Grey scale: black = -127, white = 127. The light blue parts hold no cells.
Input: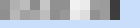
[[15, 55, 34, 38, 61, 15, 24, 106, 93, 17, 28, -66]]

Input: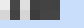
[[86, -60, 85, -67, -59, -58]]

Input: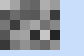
[[-48, -19, -36, -39, 25, -69],
[-42, 29, 35, -83, 70, -92]]

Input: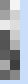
[[35, 80],
[-42, 76],
[-35, -51],
[-28, 7]]

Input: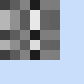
[[54, 17, -37, 104, -28, -31],
[-65, -34, 3, -100, -1, -1],
[-65, -36, 2, -100, 0, -1]]

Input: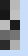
[[-105, 65],
[-23, -10]]

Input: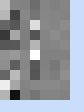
[[54, -59, 8, -10, 6, 5, 3],
[-71, 38, -1, -43, 5, 12, 5],
[17, 24, 9, 126, 1, 1, 1],
[-25, 58, 9, -42, 2, -2, 15],
[51, -109, 1, -10, 3, 4, 1]]
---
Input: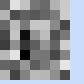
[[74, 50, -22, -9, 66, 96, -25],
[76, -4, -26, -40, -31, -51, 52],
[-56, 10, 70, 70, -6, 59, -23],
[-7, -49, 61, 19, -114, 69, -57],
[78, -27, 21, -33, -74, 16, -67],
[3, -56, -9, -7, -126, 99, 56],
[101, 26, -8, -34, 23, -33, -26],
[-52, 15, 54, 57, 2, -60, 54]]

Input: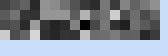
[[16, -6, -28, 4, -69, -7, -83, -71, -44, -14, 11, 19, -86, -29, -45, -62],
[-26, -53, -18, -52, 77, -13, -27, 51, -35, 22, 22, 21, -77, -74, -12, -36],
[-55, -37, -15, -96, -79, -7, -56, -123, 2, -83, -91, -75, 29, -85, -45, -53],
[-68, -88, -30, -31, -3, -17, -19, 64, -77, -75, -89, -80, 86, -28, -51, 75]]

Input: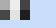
[[-60, 109, 45],
[-97, 98, -56]]

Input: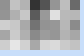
[[-21, 62, 21, -43, -76, 51, 66, 17],
[55, 57, 96, 25, -36, 71, 48, 20],
[11, 55, 23, 19, -12, 41, 72, 79],
[39, 51, 22, 28, 10, 48, 75, 38],
[66, 74, 90, 85, 40, 81, 102, 78]]

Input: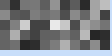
[[62, 36, -85, -35, -66, 19, -33, -7, -9, -79, -29],
[-62, 38, -25, 10, -49, -5, -16, -2, -43, -38, 10],
[-11, 14, 37, -51, 71, 105, -60, -61, 77, 0, -49],
[-82, -89, 57, -30, -7, -28, -30, -61, -36, 46, -27],
[-75, 12, -43, -10, 48, -3, -26, -82, -88, -15, -27]]

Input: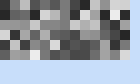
[[81, 84, 17, 68, -87, -57, -5, -40, -16, -45, 61, -4, -73],
[-84, 108, -87, 34, 90, -77, -3, 55, 84, -87, -20, -29, -88],
[33, -74, -38, 66, 48, 73, -3, 6, 6, 71, 17, 22, 24],
[-89, -56, -26, 16, 22, -55, -36, -29, 47, -28, 39, -75, 85],
[-6, -75, 36, -35, -52, -44, -60, 89, -11, 9, -64, 67, -68],
[88, 2, 35, -18, -53, -55, -33, -46, -7, 108, 24, 31, -31]]

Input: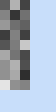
[[-60, 50, -34],
[-14, -74, 4],
[-30, -16, 24],
[-63, 1, -66],
[72, -3, -42],
[-54, -11, 40],
[-48, 49, 17],
[-81, 41, 17],
[3, 16, 100]]

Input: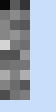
[[-75, -37, -119],
[-9, 11, -9],
[-40, -31, 6],
[-3, 19, 6],
[-17, -6, 84],
[22, -45, -44],
[-10, -10, -16],
[46, 2, 42],
[-40, -20, 2],
[-2, -12, -49]]

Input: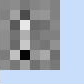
[[1, 11, 5, -6, 12, 7],
[1, 22, 19, -52, 34, 1],
[8, -14, -20, 103, -37, 19],
[0, 0, -11, 47, -12, 13],
[17, -9, -2, 72, -21, 13],
[-16, 41, 22, -122, 64, -3],
[-7, 5, -14, 32, -7, 13]]
